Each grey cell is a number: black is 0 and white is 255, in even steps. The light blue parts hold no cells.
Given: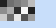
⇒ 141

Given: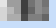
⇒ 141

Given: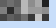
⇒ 169

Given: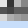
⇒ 187

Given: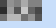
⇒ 130

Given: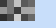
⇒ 89

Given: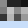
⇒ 36

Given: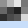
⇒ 230

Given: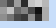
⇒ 209
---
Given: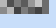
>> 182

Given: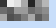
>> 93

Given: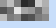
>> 111

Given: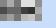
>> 103

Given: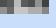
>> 106

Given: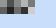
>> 36
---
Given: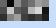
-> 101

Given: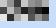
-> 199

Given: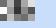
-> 110

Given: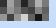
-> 50

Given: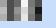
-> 162

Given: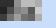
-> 47

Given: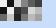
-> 240

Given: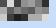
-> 79

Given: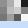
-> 144
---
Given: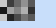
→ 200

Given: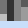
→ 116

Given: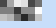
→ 72

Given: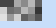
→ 69

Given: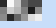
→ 40

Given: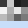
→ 57

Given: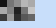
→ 20

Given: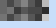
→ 103
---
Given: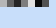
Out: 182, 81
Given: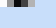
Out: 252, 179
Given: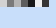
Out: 210, 52
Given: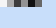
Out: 245, 103
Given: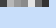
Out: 65, 50
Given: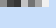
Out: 142, 240
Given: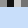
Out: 147, 116
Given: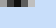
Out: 160, 191
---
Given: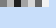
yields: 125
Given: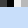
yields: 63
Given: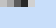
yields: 194
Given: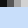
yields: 16
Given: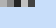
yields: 178
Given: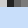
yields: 206
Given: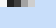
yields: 246
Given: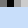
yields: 118
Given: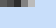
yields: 91
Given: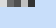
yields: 219
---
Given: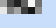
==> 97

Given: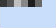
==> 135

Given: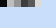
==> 61

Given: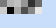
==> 150

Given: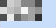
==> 135

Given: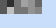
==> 162
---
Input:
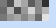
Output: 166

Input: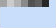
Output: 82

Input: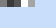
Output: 85

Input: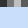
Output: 119

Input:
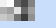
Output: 116

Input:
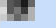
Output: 103

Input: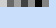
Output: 145

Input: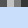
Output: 194

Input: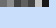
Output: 66
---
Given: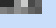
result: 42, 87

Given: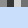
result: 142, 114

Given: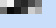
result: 217, 176

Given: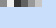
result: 139, 198

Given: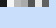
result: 26, 97

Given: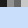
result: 28, 200
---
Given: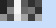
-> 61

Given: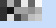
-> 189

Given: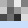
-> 44

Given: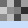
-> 71

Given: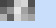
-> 177

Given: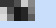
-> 37

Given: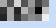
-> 126

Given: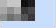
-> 84
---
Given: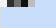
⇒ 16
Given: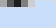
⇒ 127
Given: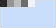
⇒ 108
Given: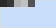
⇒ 192
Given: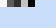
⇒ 194
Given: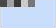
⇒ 203
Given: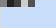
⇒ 204
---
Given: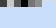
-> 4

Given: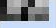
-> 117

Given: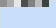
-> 130

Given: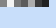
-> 172

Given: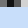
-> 18

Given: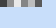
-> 133

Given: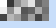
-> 159

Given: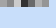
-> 105

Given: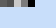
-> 201

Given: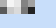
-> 218
